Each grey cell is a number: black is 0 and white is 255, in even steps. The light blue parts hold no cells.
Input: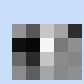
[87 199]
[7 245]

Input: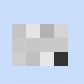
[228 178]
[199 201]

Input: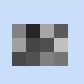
[38 167]
[69 79]

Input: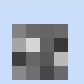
[105 101]
[214 97]

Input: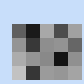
[26 168]
[56 142]

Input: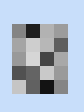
[30 178]
[206 183]

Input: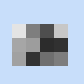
[126 78]
[157 44]

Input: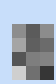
[91 140]
[95 107]

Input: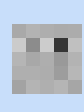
[179 174]
[140 204]
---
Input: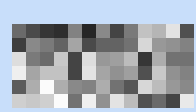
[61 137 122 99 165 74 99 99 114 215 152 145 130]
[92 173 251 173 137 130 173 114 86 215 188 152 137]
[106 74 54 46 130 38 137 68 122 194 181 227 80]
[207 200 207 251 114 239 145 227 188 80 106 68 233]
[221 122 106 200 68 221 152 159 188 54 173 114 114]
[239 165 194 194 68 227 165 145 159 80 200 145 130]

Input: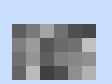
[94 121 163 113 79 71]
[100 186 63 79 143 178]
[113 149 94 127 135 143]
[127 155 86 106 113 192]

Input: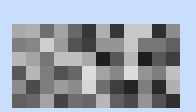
[88 183 126 82 103 221 163 134 221 148 126 191]
[96 103 163 68 111 103 183 96 75 148 82 48]
[126 134 206 156 82 62 148 148 199 118 118 96]
[140 75 126 156 140 213 111 62 36 126 42 175]
[169 175 111 163 103 54 175 54 199 199 48 140]
[183 163 118 191 191 169 30 88 183 30 88 62]

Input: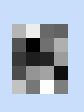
[56 30 36 156]
[77 149 163 15]
[83 1 112 175]
[181 237 104 98]
[194 119 253 126]

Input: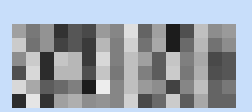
[44 229 50 160 175 141 147 134 209 73 106 203 92 168 100 100]
[79 216 44 183 183 79 197 120 191 127 92 203 120 175 79 86]
[141 203 44 197 183 58 216 127 191 160 92 197 127 168 73 86]
[160 120 147 50 86 73 154 134 223 100 160 28 79 191 141 154]
[203 114 147 66 86 58 183 127 209 114 168 28 106 183 114 141]
[216 168 92 106 127 28 237 134 191 154 141 66 134 191 100 120]

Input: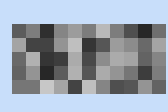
[92 125 47 133 156 125 185 125 79 39 111]
[99 148 39 92 177 86 171 148 118 61 125]
[105 177 53 61 171 73 140 171 164 99 133]
[118 118 199 164 67 191 133 79 86 148 99]
[164 67 67 148 191 53 86 156 140 105 164]

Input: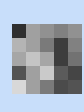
[47 160 145 129 145]
[83 160 202 91 69]
[166 196 166 61 114]
[180 160 122 61 129]
[216 160 122 75 83]
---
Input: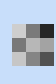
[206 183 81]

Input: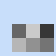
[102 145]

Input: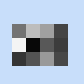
[115 8 153]

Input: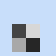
[68 38]

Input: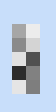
[166 212]

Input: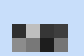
[47 120]

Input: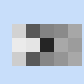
[210 229 134]

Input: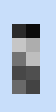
[42 173]

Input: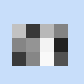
[194 148 249]
